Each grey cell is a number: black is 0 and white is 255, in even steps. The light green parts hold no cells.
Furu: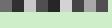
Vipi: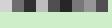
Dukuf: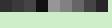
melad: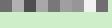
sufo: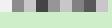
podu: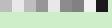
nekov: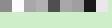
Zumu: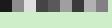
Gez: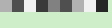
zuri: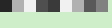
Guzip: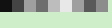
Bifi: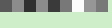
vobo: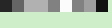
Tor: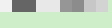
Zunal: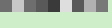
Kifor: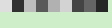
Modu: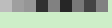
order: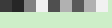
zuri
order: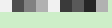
zuri
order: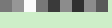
Bifi

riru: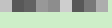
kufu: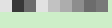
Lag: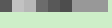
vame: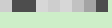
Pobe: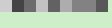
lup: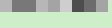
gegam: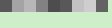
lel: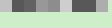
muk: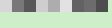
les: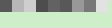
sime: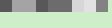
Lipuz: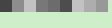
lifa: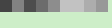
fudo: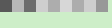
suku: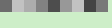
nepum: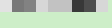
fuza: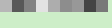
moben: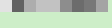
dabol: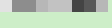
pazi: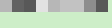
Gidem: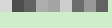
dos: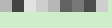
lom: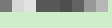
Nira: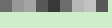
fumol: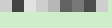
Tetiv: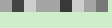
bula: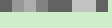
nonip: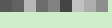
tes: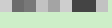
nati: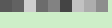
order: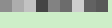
nati
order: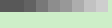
riru
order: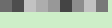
Lipuz
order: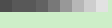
les
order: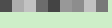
Lipuz

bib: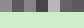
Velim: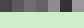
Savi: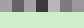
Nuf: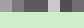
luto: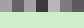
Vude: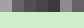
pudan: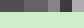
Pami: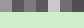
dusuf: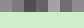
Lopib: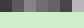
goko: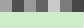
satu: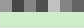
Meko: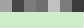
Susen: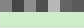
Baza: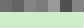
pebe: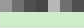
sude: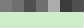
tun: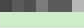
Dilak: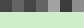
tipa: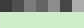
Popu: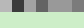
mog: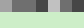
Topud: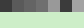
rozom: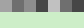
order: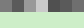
Pami
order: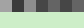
Dilak
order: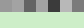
Savi

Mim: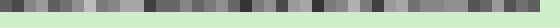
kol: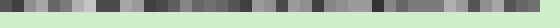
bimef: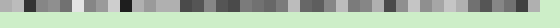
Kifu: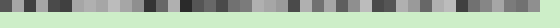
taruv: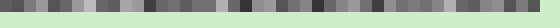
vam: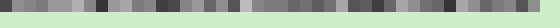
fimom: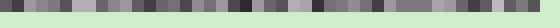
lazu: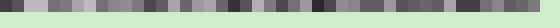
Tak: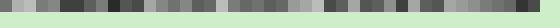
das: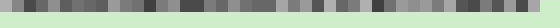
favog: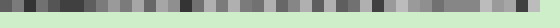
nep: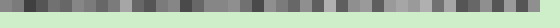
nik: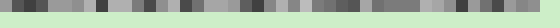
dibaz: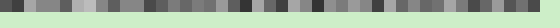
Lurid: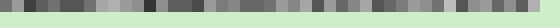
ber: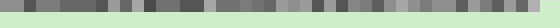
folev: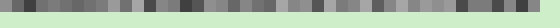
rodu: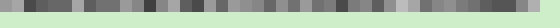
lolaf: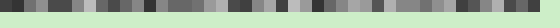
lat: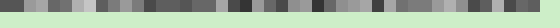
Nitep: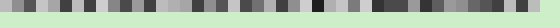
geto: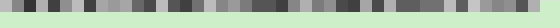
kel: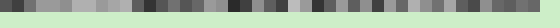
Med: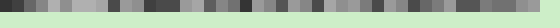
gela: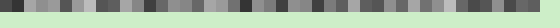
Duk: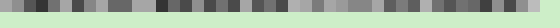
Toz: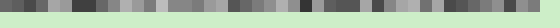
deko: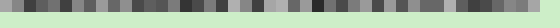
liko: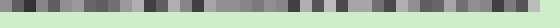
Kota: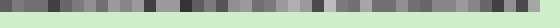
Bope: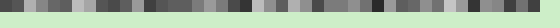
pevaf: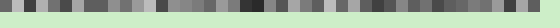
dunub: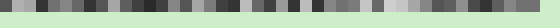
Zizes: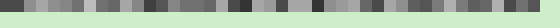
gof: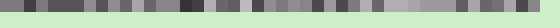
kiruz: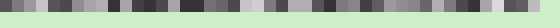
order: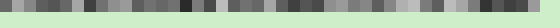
lazu
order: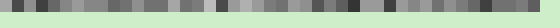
Kota
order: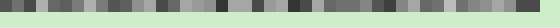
Zizes
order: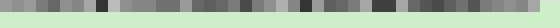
Mim
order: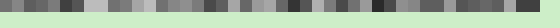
lazu
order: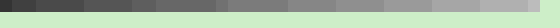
gof
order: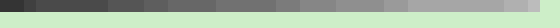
Zizes

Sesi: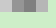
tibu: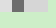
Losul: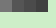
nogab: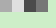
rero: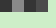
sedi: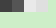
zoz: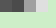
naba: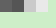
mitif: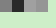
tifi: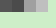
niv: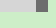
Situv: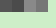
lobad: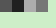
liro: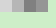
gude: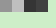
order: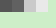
naba
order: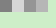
liro

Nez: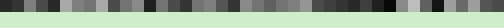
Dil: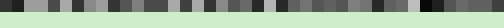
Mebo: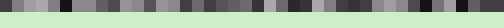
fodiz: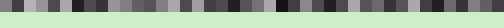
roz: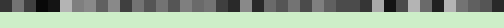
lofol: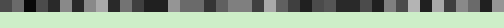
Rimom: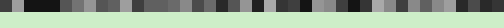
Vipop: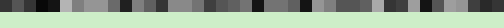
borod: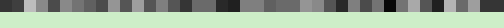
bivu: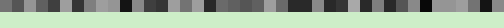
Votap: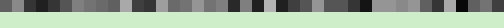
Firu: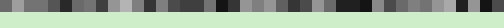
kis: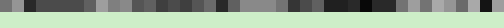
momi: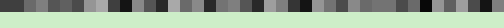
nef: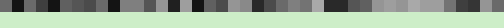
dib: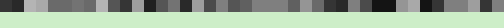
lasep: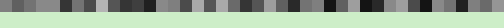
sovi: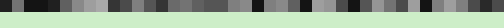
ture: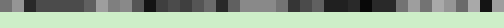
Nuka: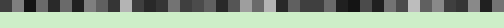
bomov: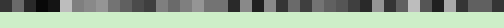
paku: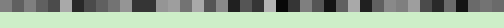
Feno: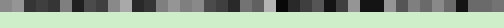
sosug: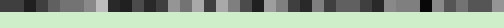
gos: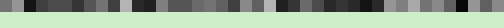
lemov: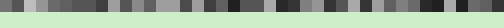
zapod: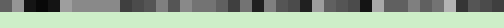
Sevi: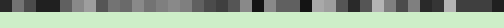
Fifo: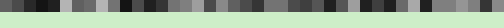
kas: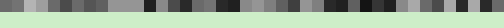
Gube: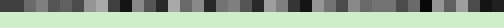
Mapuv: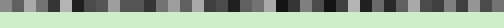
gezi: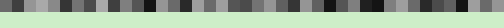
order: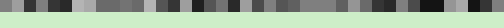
dib
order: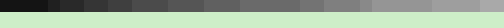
gezi

